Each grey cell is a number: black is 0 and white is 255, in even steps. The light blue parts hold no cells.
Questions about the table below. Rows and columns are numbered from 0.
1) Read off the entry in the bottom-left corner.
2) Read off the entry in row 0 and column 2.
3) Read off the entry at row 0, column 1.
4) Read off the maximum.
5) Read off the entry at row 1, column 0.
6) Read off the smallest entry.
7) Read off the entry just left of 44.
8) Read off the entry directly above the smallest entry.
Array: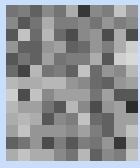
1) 172
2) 97
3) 125
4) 216
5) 137
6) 44
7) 160
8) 87

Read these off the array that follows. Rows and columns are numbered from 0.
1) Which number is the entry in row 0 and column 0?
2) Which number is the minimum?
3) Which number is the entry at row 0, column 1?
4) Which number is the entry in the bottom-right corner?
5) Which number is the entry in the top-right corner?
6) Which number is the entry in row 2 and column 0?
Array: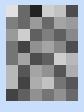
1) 225
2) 34
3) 105
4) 105
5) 77
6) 154

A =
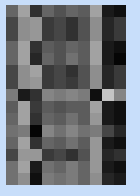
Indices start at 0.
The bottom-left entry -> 113
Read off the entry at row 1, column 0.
70
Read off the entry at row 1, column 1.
142
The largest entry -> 196
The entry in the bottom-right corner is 26
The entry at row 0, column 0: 101
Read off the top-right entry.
15
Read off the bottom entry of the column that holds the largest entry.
38
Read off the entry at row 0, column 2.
49
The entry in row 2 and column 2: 151
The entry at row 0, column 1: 162
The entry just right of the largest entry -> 133
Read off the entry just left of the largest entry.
15
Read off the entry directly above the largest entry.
38
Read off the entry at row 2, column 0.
70
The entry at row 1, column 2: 151

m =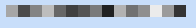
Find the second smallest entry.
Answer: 52
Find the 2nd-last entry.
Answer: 155
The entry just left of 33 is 122

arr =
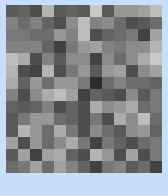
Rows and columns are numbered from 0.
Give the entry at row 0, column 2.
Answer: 78
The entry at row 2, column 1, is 120
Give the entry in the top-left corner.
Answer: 90
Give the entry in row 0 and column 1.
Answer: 99
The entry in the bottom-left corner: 108
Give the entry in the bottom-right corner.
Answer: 66
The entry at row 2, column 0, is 120
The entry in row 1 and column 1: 108
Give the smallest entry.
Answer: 44
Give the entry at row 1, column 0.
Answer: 130
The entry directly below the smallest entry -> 99
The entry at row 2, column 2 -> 108
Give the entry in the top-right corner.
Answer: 189
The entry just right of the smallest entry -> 108

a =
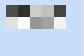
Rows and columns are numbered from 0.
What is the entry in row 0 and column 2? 203
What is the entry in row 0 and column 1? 48
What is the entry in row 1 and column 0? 224

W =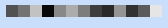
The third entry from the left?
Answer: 194
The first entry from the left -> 82
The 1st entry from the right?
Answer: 229
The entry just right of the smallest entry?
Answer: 136

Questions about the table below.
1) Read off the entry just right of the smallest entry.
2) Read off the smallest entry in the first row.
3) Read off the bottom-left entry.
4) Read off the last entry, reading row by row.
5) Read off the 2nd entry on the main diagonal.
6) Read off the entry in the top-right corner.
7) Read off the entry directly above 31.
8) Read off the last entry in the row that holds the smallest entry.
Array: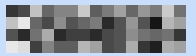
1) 182
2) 54
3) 232
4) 161
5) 232
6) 114
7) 103
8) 161

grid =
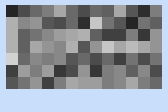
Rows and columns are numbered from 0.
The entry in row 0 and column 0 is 37
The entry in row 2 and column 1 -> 96
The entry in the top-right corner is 125
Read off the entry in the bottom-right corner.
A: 105
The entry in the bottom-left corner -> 86
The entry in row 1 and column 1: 136
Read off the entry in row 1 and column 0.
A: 176
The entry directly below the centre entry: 105
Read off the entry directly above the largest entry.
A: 176
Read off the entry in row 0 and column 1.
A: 76
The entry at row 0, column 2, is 105
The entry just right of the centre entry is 148
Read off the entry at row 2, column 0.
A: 176

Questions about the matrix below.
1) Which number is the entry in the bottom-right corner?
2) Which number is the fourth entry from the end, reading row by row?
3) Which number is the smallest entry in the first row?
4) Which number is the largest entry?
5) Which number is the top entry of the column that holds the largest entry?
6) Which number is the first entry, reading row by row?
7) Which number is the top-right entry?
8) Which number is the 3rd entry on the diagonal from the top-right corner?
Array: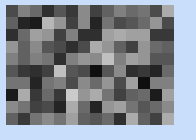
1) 171
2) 171
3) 47
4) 203
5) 56
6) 75
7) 171
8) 160
